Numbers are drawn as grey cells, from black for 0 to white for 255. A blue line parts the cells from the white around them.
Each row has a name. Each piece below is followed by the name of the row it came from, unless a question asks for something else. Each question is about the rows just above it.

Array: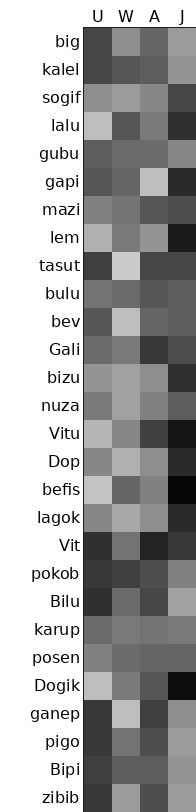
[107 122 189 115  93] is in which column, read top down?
W
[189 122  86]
Dogik
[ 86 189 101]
bev
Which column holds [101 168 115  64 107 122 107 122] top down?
W

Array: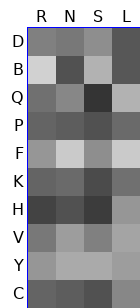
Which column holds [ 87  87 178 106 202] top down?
L
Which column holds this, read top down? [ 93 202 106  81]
N

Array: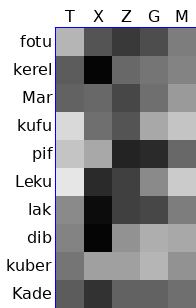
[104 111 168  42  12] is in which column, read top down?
X
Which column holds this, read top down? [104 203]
M
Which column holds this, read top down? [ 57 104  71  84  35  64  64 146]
Z
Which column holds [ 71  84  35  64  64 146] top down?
Z
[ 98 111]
Kade

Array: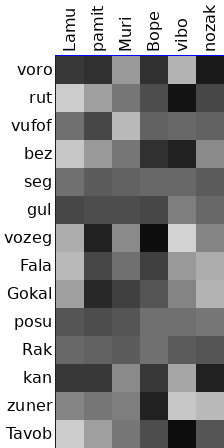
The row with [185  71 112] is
Fala
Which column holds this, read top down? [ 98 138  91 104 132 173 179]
nozak

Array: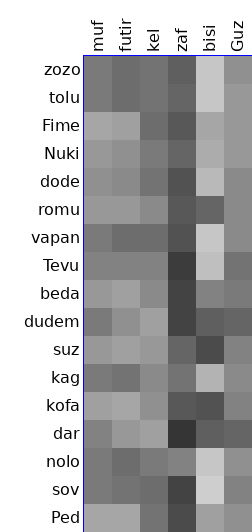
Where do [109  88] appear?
Fime
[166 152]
Fime
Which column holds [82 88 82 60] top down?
zaf
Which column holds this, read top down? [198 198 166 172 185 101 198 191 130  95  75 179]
bisi

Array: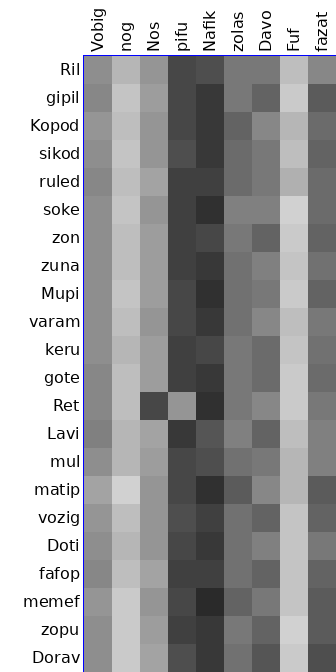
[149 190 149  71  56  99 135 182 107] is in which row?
Kopod
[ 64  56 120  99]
zopu
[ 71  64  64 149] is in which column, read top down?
pifu

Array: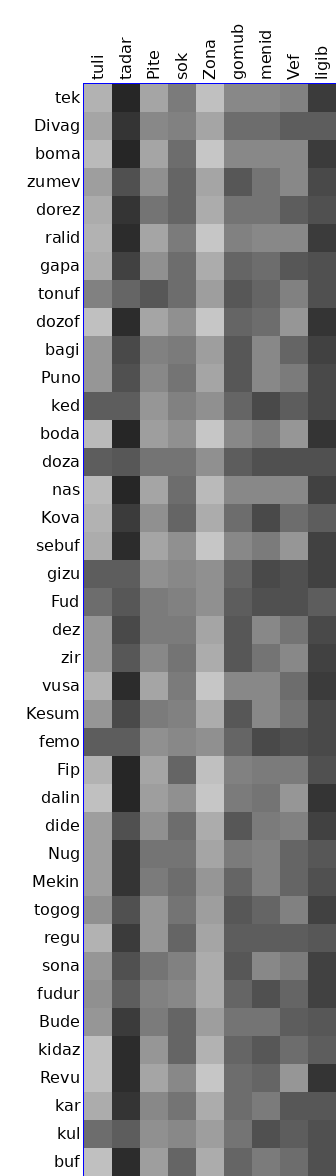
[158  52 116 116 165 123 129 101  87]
Nug
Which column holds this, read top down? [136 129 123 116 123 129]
sok
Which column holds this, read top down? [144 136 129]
sok
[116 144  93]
doza
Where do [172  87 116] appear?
zir

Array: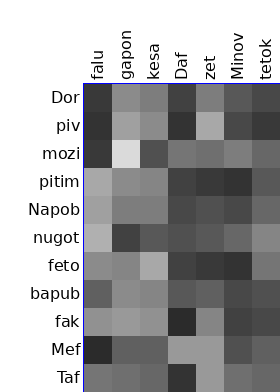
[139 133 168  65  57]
feto
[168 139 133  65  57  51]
pitim

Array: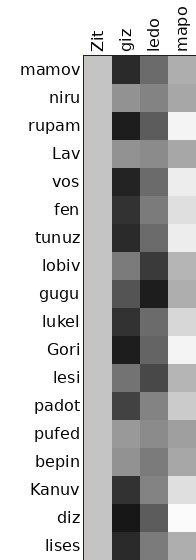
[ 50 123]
fen
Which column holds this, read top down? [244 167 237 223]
mapo

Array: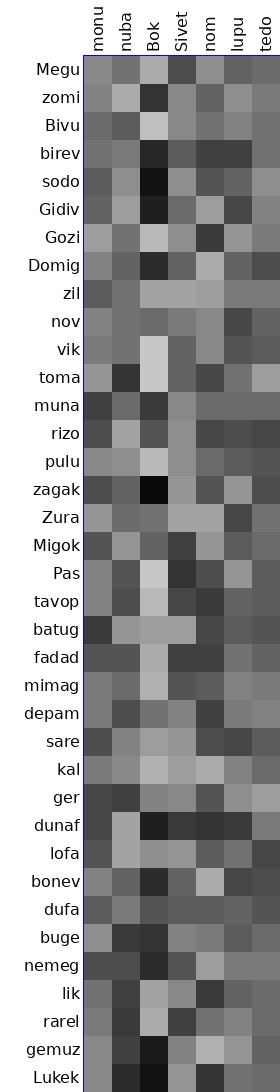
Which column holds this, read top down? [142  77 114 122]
monu
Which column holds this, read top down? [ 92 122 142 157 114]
nuba

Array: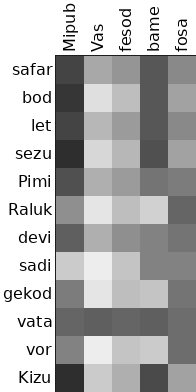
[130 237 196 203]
vor
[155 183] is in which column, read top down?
fesod
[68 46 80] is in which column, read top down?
Mipub
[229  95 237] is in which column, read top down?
Vas
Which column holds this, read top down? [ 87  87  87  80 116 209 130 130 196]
bame
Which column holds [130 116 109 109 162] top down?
fosa

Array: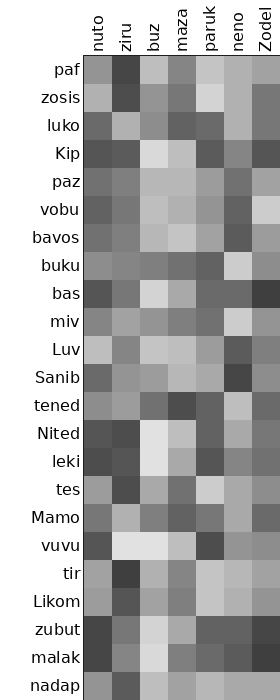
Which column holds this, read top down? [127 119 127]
ziru
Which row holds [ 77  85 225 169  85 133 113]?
leki
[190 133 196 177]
paf
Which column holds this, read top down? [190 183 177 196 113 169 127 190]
maza
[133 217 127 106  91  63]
malak
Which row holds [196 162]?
bavos
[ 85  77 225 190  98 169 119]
Nited

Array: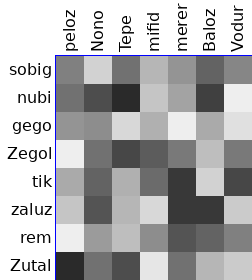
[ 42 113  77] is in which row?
Zutal
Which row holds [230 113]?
Zutal
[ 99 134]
sobig
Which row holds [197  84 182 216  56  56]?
zaluz
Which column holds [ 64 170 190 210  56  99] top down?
Baloz
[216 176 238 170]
gego

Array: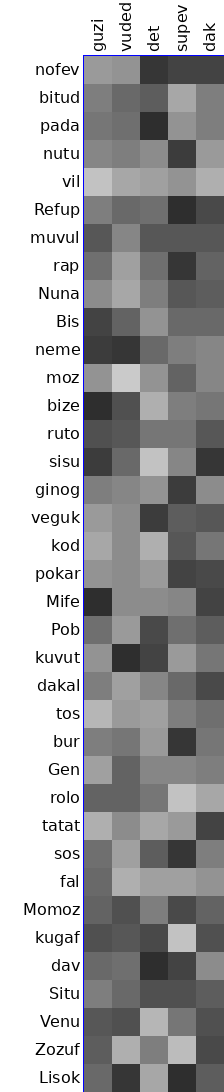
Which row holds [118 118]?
ruto
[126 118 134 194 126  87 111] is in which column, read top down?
guzi
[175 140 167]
tatat
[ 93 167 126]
bitud

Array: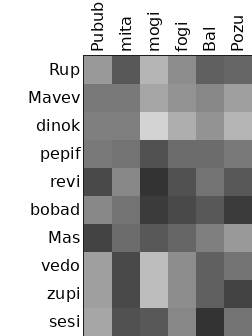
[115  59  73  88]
bobad
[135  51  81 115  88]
revi

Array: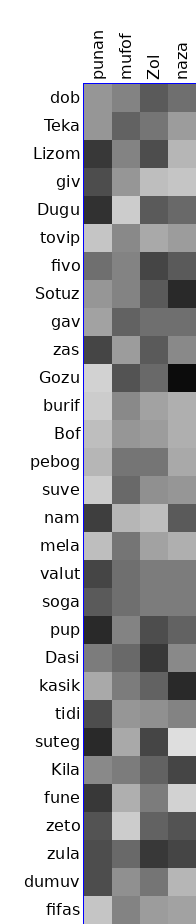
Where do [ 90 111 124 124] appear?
soga
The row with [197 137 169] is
tovip
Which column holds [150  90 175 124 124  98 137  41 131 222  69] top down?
naza
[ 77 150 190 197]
giv
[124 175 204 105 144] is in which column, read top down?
mufof
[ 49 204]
Dugu
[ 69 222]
suteg

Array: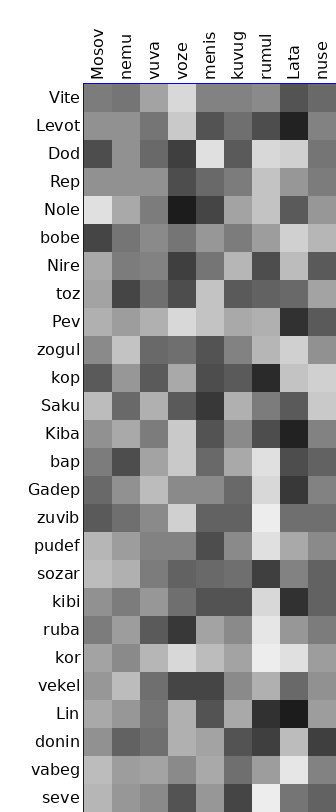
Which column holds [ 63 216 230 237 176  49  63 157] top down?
rumul
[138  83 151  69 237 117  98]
seve
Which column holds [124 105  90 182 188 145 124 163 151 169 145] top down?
Mosov
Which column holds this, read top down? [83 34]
Lata
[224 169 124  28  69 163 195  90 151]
Nole

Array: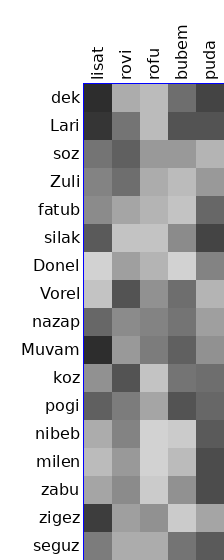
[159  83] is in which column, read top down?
rovi
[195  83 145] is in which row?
Vorel

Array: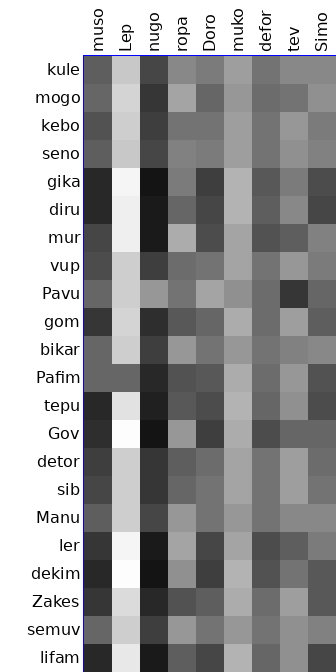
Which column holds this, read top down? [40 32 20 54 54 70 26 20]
nugo
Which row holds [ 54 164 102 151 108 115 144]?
mogo
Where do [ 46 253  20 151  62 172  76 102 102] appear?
Gov
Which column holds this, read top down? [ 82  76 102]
Simo
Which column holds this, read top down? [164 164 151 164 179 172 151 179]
muko
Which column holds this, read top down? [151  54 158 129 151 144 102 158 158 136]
tev

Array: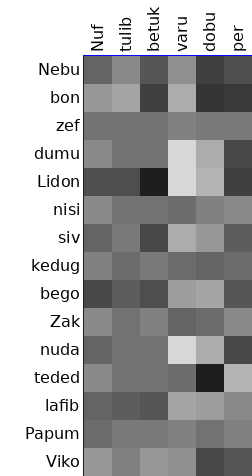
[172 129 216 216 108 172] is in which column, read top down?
varu
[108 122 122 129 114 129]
Papum
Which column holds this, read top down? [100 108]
Nuf
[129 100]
Zak
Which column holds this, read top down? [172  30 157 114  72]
dobu
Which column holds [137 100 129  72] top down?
Nuf

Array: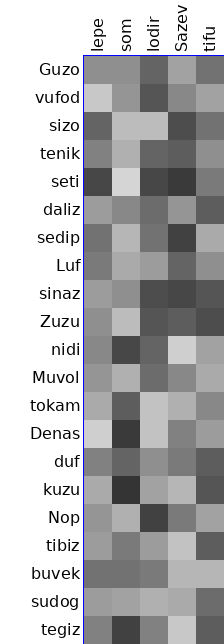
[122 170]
Luf
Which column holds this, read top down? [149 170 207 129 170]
lepe

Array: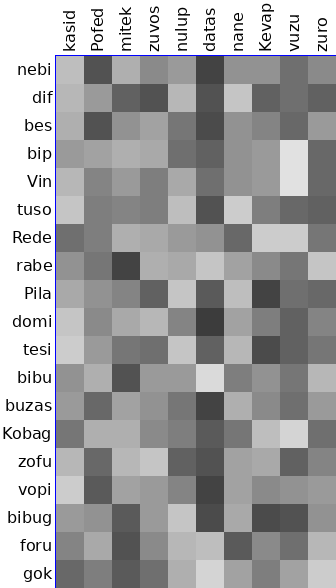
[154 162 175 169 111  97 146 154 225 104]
bip
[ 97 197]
Pila
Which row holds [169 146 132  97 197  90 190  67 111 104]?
Pila
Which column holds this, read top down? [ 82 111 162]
vuzu
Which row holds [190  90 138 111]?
foru
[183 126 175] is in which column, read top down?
nane
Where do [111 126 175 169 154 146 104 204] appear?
Rede

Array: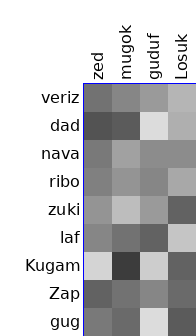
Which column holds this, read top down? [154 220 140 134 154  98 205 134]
guduf
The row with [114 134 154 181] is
veriz
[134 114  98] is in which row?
laf

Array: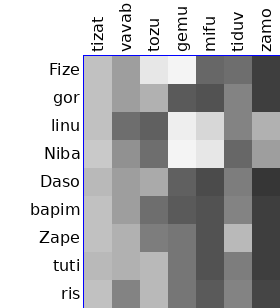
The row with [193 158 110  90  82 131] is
bapim
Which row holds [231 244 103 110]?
Fize
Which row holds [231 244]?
Fize
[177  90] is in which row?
gor
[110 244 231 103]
Niba
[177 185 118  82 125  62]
tuti

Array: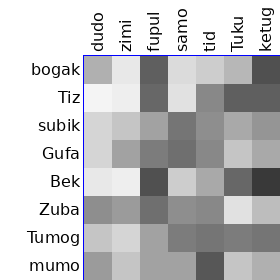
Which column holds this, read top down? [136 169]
tid
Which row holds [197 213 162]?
Tumog
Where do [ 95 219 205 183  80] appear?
bogak
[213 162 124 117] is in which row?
Tumog

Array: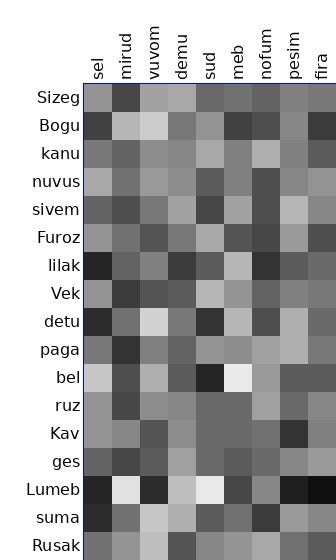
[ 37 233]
bel
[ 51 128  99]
paga
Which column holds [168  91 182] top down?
sud

